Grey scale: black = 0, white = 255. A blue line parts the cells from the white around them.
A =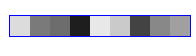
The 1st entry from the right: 160
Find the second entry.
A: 122
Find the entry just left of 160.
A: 136

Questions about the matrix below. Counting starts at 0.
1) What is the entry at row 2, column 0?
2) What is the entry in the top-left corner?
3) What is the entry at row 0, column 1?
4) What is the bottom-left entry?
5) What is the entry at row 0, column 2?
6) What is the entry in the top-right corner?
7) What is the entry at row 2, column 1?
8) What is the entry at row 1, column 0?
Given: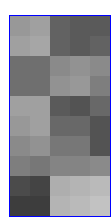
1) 111
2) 152
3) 160
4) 61
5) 98
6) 90
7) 111
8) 160
